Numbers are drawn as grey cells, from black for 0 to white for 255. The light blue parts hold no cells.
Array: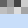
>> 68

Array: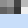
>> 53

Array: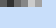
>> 49

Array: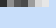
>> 46

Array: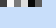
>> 8

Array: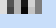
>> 8

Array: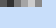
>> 49

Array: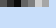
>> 11

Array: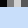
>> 5
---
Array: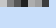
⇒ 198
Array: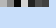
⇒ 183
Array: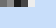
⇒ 111
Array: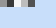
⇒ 149
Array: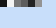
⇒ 21
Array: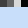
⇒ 62
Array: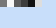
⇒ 119
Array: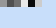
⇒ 151
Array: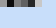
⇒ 155
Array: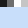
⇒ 26
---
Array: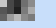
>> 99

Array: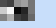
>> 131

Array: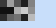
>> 44

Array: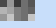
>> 151

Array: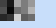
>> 39

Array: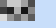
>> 218
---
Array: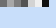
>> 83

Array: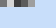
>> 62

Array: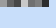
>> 200

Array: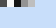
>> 21

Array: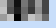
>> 106

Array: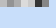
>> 219
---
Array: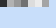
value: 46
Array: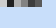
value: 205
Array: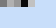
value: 122
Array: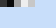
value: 53
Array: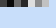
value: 66
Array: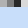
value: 177
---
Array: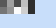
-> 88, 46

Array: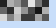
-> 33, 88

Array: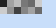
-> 34, 106

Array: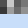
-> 79, 145

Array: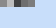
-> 138, 124

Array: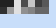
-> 33, 102
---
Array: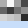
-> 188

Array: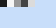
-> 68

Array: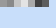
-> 65

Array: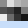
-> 51

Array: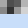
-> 151

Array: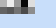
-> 74

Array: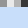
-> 179
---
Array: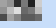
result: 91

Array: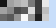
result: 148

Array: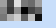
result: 95

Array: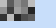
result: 37

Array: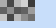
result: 184

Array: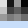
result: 124

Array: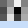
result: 226
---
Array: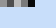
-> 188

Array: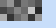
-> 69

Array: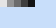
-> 108

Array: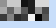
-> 202

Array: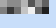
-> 139

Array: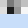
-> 163

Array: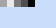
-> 121

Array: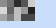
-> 45
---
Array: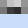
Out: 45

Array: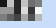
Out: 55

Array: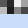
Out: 132

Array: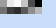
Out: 142

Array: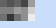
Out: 143

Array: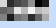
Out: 186

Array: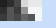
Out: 245
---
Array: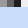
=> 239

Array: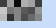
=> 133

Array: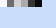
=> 9

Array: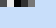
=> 119

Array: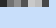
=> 71

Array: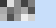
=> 209

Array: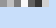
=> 208

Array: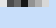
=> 215
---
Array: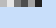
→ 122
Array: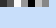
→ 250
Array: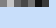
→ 100
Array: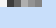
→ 101
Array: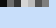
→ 52
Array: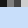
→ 68
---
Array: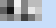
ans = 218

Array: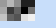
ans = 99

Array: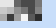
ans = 145

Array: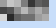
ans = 141

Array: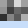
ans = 105

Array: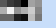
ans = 147

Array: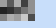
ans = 77
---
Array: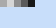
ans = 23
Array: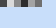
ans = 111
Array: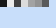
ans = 89
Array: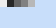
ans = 183
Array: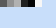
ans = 246
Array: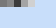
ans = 208
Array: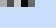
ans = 108
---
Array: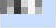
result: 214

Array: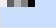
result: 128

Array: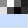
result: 32

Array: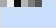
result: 182

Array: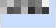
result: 153

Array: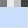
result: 65

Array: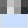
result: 70

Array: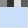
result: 95
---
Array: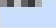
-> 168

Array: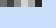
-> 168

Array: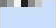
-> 198

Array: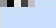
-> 191

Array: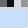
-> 150

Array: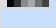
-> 168

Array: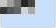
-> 197

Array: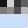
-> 184
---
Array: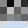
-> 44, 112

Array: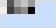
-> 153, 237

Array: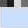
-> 112, 84

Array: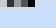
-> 6, 203

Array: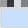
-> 130, 156

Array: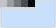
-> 8, 196
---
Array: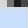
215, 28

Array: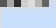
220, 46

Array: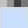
193, 62

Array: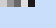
223, 25

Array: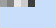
231, 61

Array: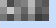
200, 60

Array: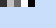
251, 6

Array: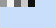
242, 15

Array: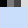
220, 5

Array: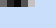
194, 10
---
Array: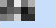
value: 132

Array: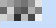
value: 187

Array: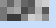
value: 58

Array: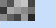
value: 96

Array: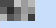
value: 86

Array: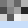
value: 90

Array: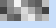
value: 108

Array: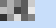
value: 149
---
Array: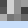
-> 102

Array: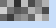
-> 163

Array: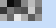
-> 147

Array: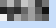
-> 89

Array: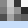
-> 92

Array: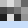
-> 146

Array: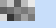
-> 122
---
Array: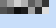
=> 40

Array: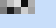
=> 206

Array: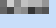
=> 99

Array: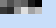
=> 163

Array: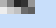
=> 108

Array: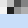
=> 146
